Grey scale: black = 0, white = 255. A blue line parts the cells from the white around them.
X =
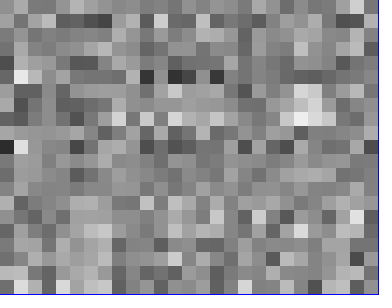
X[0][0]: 144
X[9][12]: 97
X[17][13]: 143
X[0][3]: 121
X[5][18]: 132
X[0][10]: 125
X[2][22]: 164
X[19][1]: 188
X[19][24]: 179
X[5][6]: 116
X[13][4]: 133
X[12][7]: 137
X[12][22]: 173
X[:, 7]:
[147, 69, 128, 183, 132, 116, 158, 118, 158, 97, 166, 172, 137, 136, 157, 160, 199, 176, 187, 153, 199]
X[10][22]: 133
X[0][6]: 160
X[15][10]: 128
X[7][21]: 190
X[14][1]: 99
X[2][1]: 148
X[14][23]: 159
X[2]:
[123, 148, 117, 129, 123, 131, 134, 128, 175, 149, 120, 154, 125, 140, 178, 173, 151, 99, 154, 138, 145, 169, 164, 137, 134, 180, 130]
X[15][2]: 100
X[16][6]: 188
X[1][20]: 158
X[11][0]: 121
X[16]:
[102, 160, 126, 109, 144, 164, 188, 199, 156, 138, 122, 146, 191, 162, 180, 173, 134, 117, 161, 101, 163, 218, 154, 141, 188, 181, 106]
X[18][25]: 75
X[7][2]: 116
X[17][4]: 174
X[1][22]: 173
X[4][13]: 113
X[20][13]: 139
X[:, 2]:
[122, 163, 117, 131, 159, 184, 97, 116, 124, 150, 151, 155, 153, 136, 124, 100, 126, 163, 175, 120, 177]
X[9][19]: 159
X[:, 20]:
[109, 158, 145, 125, 106, 105, 147, 165, 200, 151, 78, 134, 161, 134, 145, 88, 163, 136, 186, 137, 187]
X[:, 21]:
[139, 146, 169, 191, 146, 98, 214, 190, 238, 95, 170, 154, 169, 151, 122, 155, 218, 142, 166, 135, 133]
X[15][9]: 142
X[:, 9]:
[141, 178, 149, 140, 154, 178, 144, 144, 119, 162, 148, 141, 144, 149, 118, 142, 138, 131, 143, 134, 130]

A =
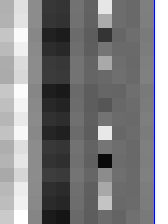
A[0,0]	176
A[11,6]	96
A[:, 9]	[105, 105, 110, 106, 105, 106, 111, 108, 106, 108, 105, 105, 106, 106, 107, 112]
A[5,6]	101
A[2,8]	102
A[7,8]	104
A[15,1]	255
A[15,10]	121
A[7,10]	123
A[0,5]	114
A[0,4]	52
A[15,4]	21
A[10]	[174, 222, 140, 56, 53, 114, 99, 117, 110, 105, 127]
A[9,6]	93
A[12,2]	140
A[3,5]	110
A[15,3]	27
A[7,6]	93
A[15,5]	105
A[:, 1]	[224, 227, 250, 239, 219, 216, 252, 244, 233, 247, 222, 230, 214, 236, 241, 255]
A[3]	[186, 239, 138, 45, 40, 110, 94, 117, 106, 106, 124]
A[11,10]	126
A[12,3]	61
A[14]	[189, 241, 137, 42, 38, 109, 94, 196, 105, 107, 124]
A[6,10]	121
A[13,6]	95
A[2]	[197, 250, 135, 33, 28, 107, 93, 52, 102, 110, 122]
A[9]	[194, 247, 136, 37, 32, 107, 93, 232, 103, 108, 123]
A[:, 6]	[98, 97, 93, 94, 100, 101, 93, 93, 95, 93, 99, 96, 102, 95, 94, 93]
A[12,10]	128

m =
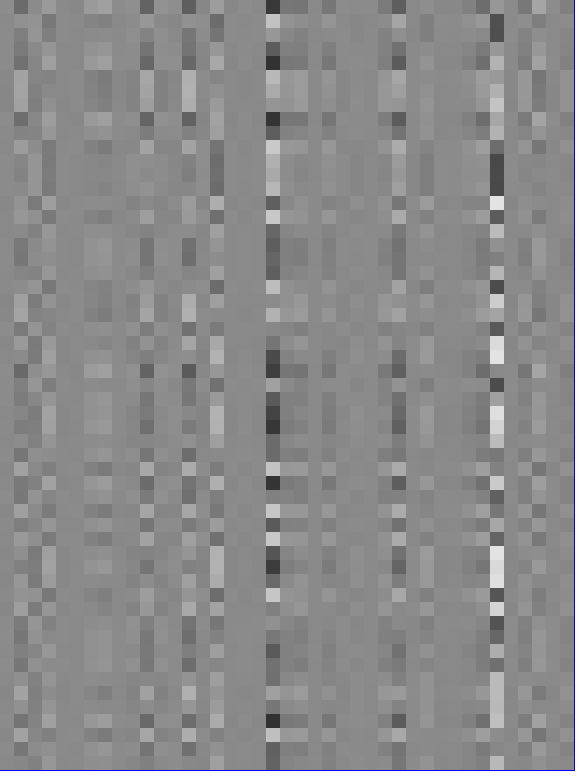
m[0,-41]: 140
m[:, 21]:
[117, 142, 130, 127, 121, 155, 155, 154, 119, 133, 150, 136, 133, 137, 144, 147, 138, 126, 125, 134, 140, 152, 155, 127, 149, 138, 116, 131, 128, 135, 129, 140, 125, 153, 126, 126, 152, 130, 149, 141, 132, 147, 145, 150, 129, 126, 132, 125, 141, 155, 142, 123, 154, 126, 136]
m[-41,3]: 158
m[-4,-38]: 160
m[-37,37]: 126
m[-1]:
[137, 135, 130, 151, 137, 138, 142, 143, 138, 135, 128, 137, 140, 136, 135, 160, 137, 138, 137, 99, 132, 136, 138, 130, 137, 140, 138, 139, 119, 139, 147, 136, 137, 133, 128, 185, 137, 136, 144, 137, 137]
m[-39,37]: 137
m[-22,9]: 134
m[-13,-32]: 139
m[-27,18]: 137
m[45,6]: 144
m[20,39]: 138
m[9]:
[138, 131, 132, 151, 137, 138, 143, 146, 139, 137, 124, 139, 140, 129, 135, 159, 137, 139, 137, 93, 130, 133, 138, 129, 138, 140, 138, 136, 115, 138, 146, 136, 137, 133, 125, 178, 137, 133, 148, 138, 136]
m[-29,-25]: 137
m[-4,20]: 121
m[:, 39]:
[141, 138, 139, 139, 140, 136, 135, 135, 141, 138, 136, 138, 139, 138, 137, 137, 137, 139, 140, 137, 138, 135, 135, 139, 136, 137, 141, 140, 138, 137, 138, 137, 140, 135, 139, 140, 136, 138, 137, 136, 138, 136, 138, 136, 140, 140, 139, 140, 137, 135, 137, 140, 136, 140, 137]
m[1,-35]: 132
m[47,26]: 139
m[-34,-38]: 147
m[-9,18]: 137
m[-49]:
[135, 164, 129, 137, 137, 139, 131, 125, 136, 131, 163, 130, 136, 177, 139, 144, 138, 136, 138, 170, 149, 155, 138, 146, 135, 140, 137, 151, 159, 139, 144, 137, 138, 141, 154, 176, 136, 152, 121, 135, 146]
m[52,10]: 166
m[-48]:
[135, 161, 126, 144, 136, 139, 133, 128, 137, 131, 158, 130, 137, 174, 137, 154, 137, 137, 137, 149, 147, 154, 138, 143, 134, 141, 137, 151, 149, 140, 148, 137, 138, 138, 149, 196, 135, 151, 124, 135, 146]
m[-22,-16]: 138
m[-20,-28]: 111
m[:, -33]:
[140, 137, 138, 139, 140, 136, 136, 137, 140, 139, 136, 137, 138, 137, 138, 136, 138, 139, 139, 139, 137, 137, 136, 138, 138, 139, 140, 138, 139, 139, 139, 138, 139, 136, 140, 138, 136, 139, 136, 138, 139, 138, 137, 137, 138, 139, 139, 139, 138, 137, 138, 140, 136, 139, 138]
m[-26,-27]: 132
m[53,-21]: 128
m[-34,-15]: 137
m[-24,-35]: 140
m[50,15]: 156
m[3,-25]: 137
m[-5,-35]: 139
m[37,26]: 138
